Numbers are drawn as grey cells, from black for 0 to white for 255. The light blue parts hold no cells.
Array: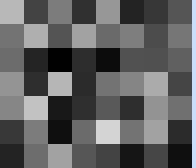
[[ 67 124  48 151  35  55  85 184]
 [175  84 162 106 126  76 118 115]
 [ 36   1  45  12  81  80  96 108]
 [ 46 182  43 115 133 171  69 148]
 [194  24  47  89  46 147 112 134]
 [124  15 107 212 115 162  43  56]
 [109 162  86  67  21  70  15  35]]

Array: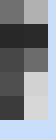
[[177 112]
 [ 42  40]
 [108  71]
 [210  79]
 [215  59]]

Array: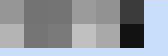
[[115 116 155 146  59 150]
 [117 122 192 169  18 180]]

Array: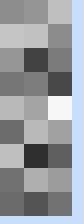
[[149 191 141]
 [193 140 197]
 [ 66 123 150]
 [125  72 118]
 [164 247 185]
 [185 161 108]
 [ 47  95 191]
 [175 156 113]
 [ 84 114 107]]

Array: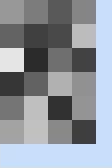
[[124  89 133 152]
 [ 64  73 188  99]
 [ 43 111  66 229]
 [ 98 177 145  54]
 [191  49 148 117]
 [193 137  62 163]]

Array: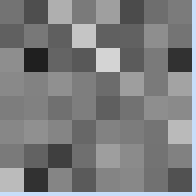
[[ 78 175 122 159  75 110 123 115]
 [120  95 197  96  97 142 116  96]
 [ 31 100  88 212  91 122  49 142]
 [130 144 126 108 158 122 163 137]
 [129 112 126  95 114 142 138 125]
 [144 133 103 130 124 116 186 135]
 [ 98  63 111 158 139 115 129 122]
 [ 49 133  90 132 136 113  81 187]]
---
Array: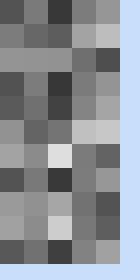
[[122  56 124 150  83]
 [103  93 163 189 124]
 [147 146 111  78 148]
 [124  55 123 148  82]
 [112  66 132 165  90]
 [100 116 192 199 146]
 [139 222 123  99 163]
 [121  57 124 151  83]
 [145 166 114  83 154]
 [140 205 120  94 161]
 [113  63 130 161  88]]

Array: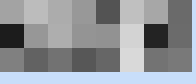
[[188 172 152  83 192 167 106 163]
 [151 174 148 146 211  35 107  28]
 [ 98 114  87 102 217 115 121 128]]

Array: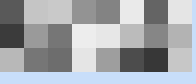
[[197 201 147 131 234 100 229  89]
 [154 118 237 231 187 134 179  59]
 [118 109 229 158  76  55 199 184]]

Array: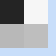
[[246  36]
 [190 184]]

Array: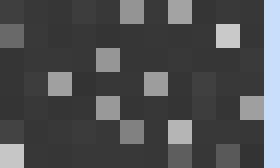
[[ 56  54  61  56 148  57 163  53  57  55  63]
 [ 57  53  55  52  54  55  54  55 201  54 105]
 [ 56  56  55 150  54  54  56  54  54  58  53]
 [ 61 160  51  55  55 157  53  64  56  56  53]
 [ 56  53  54 153  53  55  52  61  53 159  52]
 [ 54  56  59  56 129  55 181  56  56  55  67]
 [ 55  54  56  56  56  55  94  55  89  51 198]]

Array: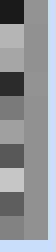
[[148  27]
 [144 182]
 [144 167]
 [148  44]
 [146 122]
 [145 160]
 [146  88]
 [144 199]
 [146  94]
 [145 130]]

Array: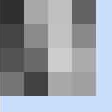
[[168 192  98  48]
 [138 193 136  68]
 [105 204 170  83]
 [ 66 169 160 117]]

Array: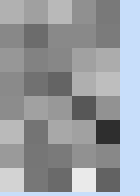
[[160 185 144 121 177]
 [108 137 137 123 136]
 [130 135 161 172 151]
 [113 100 175 190 138]
 [161 152  87 146 140]
 [116 168 161  46 186]
 [118 122 145 136 154]
 [119 106 234  98 211]]
